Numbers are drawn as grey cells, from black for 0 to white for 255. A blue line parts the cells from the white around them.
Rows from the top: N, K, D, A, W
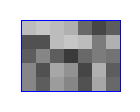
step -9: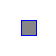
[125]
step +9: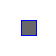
[113]
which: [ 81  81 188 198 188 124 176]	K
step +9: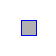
[185]
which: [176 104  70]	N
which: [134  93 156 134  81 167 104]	W
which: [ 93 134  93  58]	D

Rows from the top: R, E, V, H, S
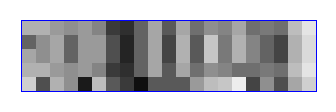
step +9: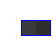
[67 56]
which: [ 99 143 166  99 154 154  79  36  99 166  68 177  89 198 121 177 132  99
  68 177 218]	E
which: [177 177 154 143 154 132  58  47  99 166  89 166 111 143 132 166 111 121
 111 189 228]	R

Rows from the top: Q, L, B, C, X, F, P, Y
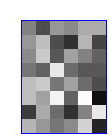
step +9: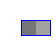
[127 170]
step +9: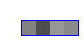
[139  86 160 148]

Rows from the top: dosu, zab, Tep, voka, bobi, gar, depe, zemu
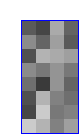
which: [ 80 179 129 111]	gar
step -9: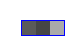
[ 81  61 161]

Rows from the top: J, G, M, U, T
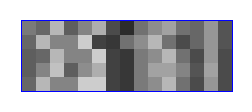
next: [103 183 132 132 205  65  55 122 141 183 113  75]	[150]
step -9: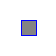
[123]
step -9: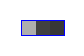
[165  56  46]
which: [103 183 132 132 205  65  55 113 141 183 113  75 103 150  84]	G
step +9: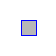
[192]
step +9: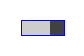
[214 214  74]

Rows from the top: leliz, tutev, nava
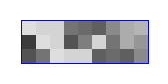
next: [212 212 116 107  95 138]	[172]
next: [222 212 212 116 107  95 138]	[172]
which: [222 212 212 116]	leliz
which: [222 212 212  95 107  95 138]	nava
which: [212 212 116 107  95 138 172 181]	leliz
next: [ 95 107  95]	[138]

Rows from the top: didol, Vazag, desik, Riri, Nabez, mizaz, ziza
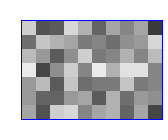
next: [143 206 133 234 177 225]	[225]
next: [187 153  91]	[143]
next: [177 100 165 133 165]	[58]
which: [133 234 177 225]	Riri
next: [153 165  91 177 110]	[153]

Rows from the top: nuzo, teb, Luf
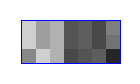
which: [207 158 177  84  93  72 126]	nuzo
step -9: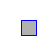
[168]

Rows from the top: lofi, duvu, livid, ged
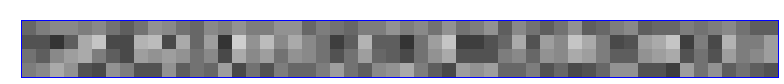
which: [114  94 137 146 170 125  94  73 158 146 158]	ged
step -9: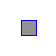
[137]
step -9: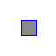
[128]

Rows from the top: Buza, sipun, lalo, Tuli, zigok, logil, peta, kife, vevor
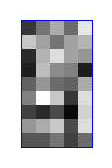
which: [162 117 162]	sipun
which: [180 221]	lalo
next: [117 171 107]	[231]

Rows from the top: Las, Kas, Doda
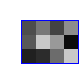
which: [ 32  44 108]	Doda
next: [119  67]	[141]
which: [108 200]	Doda
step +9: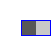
[ 97 209]
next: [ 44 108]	[200]

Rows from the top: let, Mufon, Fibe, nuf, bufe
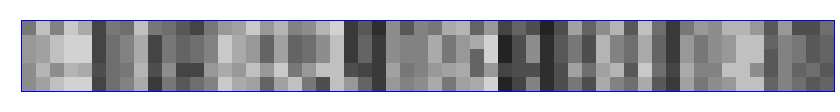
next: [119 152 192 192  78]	[68]
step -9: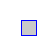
[192]
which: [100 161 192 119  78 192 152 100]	bufe
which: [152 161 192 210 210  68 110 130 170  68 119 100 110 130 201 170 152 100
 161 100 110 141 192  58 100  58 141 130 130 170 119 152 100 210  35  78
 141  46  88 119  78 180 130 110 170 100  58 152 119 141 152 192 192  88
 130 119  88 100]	Fibe

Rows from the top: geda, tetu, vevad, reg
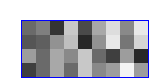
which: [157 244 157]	reg
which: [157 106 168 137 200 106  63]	vevad
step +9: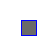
[115]
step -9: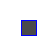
[65]

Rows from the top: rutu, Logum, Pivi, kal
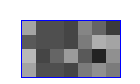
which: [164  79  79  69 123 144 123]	kal
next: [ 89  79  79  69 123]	[175]

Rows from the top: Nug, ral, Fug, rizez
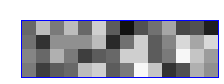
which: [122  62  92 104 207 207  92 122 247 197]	Fug
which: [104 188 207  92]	rizez
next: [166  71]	[81]
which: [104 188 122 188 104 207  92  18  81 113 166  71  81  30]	Nug
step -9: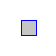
[188]
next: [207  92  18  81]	[113]

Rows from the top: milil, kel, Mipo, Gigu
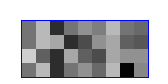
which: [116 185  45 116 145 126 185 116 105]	milil
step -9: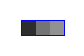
[ 36 107 136]
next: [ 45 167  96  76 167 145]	[145]
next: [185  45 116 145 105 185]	[4]

